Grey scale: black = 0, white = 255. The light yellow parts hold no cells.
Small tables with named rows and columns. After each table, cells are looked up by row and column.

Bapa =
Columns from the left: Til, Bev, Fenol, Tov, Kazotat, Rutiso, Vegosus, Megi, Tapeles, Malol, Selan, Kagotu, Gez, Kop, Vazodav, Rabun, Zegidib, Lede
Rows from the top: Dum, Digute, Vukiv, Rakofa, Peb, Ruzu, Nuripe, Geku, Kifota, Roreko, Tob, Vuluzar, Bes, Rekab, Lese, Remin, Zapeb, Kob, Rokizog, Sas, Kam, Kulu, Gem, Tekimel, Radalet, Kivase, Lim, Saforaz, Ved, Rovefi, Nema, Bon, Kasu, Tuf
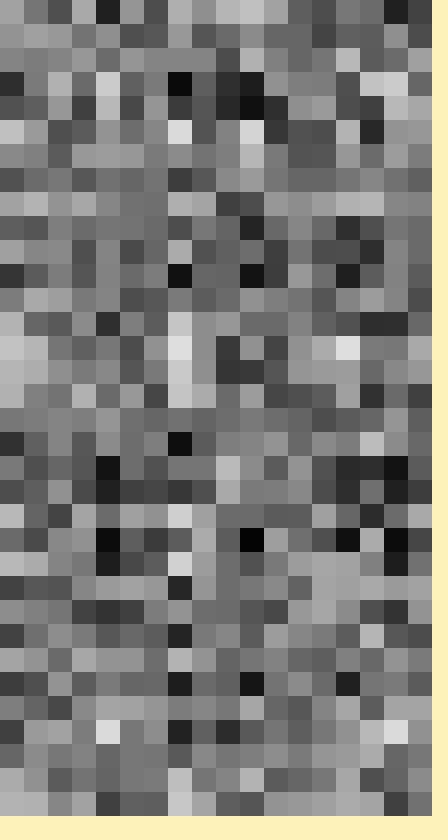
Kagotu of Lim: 157
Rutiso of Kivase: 65
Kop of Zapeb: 92
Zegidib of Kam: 32
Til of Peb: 81
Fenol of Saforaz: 106
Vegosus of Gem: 59
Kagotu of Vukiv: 128

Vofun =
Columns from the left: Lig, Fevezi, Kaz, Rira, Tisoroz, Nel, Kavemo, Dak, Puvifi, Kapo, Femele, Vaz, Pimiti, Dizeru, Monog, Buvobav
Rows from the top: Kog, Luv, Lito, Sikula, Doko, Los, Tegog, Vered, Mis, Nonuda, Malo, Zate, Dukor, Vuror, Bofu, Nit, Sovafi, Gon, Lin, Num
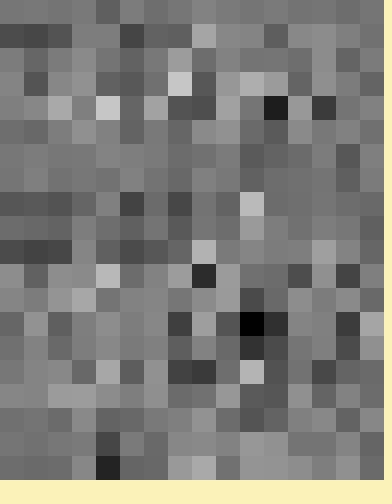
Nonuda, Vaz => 125
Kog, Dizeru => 117
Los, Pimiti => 138
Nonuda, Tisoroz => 110
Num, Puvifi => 169
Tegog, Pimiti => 107
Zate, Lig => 141
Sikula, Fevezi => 84
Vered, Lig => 117
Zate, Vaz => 108
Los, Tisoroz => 129

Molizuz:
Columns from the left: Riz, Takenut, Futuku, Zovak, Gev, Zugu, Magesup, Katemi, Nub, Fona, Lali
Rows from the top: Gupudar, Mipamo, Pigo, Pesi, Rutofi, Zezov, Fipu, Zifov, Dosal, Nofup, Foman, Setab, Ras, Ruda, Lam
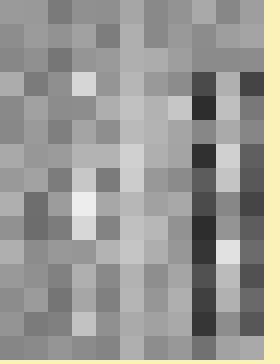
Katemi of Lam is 152
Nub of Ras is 64
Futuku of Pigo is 118
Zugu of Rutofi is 193
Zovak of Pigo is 149
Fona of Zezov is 170
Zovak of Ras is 166
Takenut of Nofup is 109
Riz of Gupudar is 154
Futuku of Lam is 149
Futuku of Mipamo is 146

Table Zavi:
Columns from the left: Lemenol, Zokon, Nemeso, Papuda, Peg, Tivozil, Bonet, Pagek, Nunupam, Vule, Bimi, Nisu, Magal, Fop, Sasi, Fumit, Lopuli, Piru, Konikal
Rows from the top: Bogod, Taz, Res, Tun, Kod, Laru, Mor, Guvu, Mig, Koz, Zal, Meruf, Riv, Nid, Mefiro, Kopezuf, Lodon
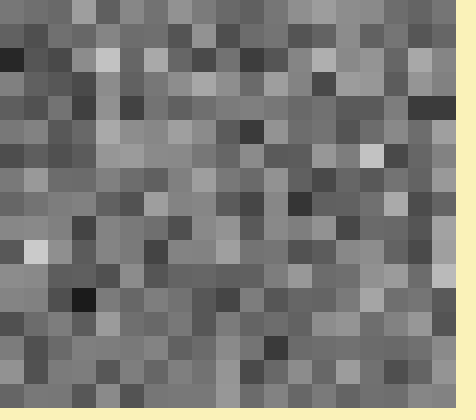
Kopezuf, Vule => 149
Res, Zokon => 85
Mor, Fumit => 194
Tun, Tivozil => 97
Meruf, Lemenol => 140
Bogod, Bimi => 96
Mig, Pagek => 131
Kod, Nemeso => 115

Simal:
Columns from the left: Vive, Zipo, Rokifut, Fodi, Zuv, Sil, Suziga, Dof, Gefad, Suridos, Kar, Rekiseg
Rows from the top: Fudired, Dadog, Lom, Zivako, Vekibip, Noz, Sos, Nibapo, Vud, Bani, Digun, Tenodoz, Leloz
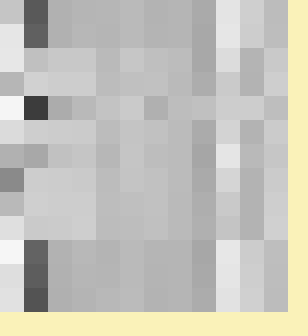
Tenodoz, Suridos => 229
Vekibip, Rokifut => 172
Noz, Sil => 196
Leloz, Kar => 208
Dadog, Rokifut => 177
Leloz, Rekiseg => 188
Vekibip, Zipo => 60
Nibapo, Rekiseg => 203
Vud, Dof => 186
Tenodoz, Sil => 186
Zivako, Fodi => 205
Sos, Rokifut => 193
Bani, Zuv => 188
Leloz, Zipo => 83
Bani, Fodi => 206
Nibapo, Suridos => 213
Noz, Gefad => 171
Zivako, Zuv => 188
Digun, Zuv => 180
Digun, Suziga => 181
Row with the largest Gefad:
Vekibip

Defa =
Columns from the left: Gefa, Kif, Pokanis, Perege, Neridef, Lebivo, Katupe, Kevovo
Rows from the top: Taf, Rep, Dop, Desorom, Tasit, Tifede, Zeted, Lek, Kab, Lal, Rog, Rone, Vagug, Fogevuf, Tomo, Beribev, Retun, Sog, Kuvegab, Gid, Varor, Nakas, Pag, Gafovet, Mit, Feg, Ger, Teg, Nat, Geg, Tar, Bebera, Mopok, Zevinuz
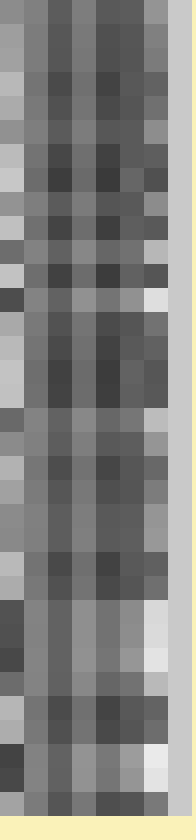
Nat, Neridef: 102
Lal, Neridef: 62
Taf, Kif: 128
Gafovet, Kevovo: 201
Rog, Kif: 130
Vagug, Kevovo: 201
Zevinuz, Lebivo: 84
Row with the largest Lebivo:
Bebera

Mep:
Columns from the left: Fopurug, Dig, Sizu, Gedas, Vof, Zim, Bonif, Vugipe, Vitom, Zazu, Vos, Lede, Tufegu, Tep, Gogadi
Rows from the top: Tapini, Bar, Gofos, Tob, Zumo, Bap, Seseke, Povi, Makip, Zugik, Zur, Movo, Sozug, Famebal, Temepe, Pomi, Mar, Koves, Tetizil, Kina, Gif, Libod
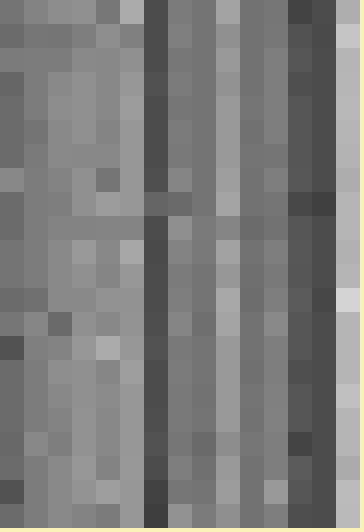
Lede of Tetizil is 126
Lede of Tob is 126
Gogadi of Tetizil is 180
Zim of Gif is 150
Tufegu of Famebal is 85
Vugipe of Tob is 123
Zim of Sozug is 146
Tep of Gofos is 75
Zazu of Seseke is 153
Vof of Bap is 132
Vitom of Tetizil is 106
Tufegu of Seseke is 85
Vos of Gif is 114
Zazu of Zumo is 153
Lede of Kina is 126
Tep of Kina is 75
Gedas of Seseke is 135
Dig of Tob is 124
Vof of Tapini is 119

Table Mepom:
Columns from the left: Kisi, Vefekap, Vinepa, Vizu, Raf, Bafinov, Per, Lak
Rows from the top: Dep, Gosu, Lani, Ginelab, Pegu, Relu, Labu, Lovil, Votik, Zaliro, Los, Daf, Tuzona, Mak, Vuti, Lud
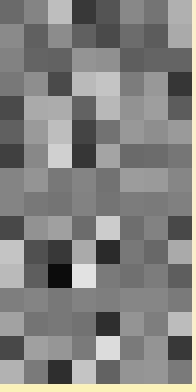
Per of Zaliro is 129
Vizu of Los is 169
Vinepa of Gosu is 140
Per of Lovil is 154
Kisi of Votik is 132
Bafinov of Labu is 106
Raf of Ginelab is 195
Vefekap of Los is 81
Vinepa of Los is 56
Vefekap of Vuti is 160
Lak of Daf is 94
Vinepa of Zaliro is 159
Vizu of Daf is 225
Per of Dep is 117

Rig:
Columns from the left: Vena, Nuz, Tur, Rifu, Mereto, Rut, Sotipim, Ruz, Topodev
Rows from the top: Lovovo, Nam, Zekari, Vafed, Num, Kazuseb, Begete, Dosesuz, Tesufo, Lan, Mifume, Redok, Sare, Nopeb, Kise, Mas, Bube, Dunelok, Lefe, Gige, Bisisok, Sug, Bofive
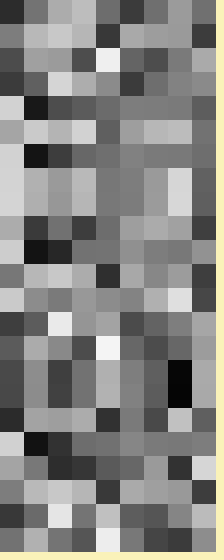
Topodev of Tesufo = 95
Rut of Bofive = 120
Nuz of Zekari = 160
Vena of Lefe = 209
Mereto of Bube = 178
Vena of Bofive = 114
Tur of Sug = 229
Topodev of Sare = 71
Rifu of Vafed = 173
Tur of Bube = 65
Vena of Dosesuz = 211
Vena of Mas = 73
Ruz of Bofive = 59
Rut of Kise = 103
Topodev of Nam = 60
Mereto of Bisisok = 57

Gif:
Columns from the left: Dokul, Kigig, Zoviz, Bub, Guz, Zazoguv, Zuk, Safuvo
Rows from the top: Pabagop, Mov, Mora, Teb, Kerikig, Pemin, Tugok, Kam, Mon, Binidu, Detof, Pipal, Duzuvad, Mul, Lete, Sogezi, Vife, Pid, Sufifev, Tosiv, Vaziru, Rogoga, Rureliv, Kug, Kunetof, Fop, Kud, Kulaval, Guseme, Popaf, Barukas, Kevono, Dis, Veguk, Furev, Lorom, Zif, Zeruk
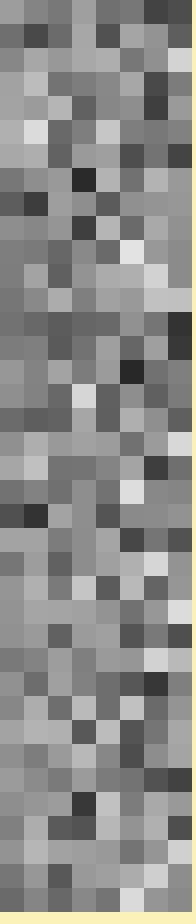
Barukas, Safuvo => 167
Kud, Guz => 160
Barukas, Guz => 188
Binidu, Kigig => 135
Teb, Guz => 136
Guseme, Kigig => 109
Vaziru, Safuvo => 133
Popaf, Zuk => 106
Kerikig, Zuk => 63

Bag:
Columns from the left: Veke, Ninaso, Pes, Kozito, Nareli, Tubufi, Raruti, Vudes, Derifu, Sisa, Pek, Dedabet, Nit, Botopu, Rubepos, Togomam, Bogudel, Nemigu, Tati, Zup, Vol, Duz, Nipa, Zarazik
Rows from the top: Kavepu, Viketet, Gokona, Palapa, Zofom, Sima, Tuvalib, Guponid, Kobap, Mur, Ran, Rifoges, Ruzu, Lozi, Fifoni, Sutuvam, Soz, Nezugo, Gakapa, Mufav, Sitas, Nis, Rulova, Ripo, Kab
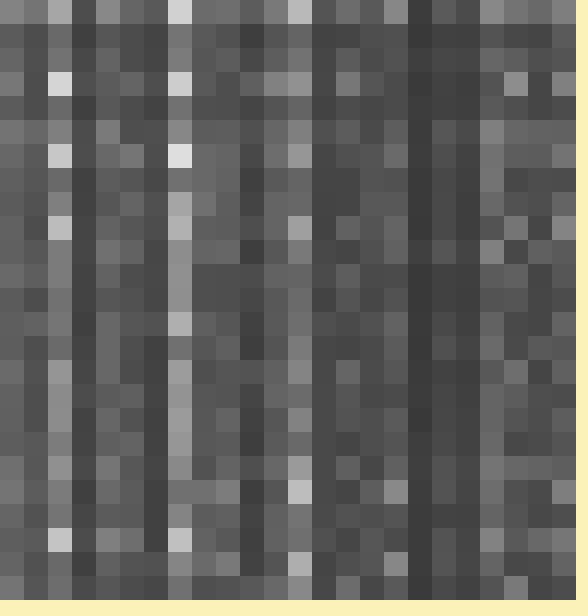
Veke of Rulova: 94
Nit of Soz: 107
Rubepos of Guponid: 69
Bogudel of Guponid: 81
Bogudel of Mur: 100
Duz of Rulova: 89

